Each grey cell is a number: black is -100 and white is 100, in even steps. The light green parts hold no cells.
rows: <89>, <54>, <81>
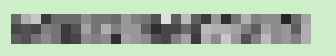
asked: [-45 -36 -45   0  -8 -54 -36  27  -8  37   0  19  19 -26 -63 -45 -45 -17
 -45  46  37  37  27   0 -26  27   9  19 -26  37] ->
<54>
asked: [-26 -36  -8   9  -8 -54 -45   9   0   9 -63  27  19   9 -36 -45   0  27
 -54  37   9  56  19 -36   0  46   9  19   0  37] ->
<81>
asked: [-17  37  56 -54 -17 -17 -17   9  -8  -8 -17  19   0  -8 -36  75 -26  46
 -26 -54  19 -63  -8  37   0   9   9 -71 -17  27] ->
<89>

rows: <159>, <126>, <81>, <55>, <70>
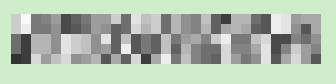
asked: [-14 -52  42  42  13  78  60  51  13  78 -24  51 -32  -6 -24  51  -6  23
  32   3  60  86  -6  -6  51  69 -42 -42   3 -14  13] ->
<81>
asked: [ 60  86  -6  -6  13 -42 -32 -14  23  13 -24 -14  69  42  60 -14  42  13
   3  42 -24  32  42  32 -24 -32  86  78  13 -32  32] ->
<126>

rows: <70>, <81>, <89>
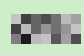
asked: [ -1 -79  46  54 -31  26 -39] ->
<89>
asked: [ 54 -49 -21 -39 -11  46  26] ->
<70>
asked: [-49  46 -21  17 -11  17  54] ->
<81>

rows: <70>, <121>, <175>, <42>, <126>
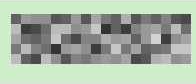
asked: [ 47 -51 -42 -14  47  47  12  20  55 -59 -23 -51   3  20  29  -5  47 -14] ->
<121>
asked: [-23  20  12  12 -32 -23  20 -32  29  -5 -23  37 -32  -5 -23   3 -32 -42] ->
<70>
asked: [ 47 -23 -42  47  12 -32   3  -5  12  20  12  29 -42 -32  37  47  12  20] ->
<126>

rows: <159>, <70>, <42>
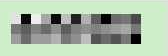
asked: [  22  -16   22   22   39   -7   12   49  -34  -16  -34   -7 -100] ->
<42>
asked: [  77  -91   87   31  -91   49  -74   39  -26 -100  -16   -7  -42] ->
<159>

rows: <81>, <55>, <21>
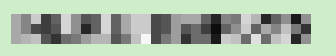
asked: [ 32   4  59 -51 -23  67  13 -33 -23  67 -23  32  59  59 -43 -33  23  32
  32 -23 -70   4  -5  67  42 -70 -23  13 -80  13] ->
<81>
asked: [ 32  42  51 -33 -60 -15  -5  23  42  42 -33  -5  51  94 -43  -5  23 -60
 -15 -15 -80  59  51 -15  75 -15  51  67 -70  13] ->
<21>
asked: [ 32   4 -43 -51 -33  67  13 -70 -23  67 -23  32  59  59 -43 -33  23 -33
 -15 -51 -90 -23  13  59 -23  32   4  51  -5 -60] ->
<55>

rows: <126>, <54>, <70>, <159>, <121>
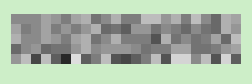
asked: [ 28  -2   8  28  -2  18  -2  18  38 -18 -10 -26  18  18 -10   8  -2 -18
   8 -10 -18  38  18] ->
<54>
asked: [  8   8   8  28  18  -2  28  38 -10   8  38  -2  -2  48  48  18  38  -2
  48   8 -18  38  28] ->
<126>

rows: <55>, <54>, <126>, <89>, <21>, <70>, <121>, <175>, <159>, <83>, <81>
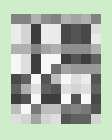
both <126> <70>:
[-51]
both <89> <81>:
[28]
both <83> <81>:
[-34]
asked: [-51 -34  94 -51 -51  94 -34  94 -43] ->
<159>
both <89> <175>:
[38]
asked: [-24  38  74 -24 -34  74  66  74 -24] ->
<175>

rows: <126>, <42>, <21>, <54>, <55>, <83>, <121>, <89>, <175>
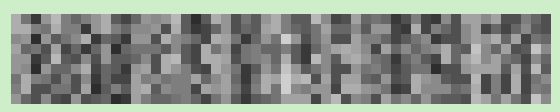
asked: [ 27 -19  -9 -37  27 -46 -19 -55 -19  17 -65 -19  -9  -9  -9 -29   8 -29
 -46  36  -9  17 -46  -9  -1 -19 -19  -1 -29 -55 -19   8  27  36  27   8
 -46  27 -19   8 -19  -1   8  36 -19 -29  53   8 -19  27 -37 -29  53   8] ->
<54>
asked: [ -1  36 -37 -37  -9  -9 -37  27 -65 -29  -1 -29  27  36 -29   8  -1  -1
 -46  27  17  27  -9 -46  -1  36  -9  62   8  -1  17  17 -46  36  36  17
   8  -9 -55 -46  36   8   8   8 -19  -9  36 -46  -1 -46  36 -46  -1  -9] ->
<89>
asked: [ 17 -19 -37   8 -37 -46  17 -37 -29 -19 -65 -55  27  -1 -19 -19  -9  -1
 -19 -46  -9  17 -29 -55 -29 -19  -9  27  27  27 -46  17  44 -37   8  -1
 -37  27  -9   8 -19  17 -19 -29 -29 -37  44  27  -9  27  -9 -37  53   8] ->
<175>

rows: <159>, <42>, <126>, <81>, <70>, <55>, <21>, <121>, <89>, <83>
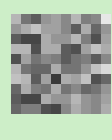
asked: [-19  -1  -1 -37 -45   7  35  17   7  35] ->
<83>
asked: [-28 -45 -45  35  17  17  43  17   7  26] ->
<89>
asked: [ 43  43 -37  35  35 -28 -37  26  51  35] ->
<81>
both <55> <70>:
[-9]

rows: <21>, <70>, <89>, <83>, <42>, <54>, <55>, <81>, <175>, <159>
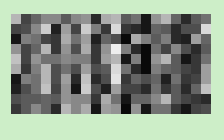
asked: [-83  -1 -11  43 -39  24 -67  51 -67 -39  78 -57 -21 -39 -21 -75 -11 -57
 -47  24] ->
<55>
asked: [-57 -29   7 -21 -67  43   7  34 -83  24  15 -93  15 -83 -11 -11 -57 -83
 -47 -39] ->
<159>
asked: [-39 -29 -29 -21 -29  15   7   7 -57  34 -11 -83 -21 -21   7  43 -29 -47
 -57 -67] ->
<175>
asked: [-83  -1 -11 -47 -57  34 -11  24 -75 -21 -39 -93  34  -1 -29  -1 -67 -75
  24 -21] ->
<89>

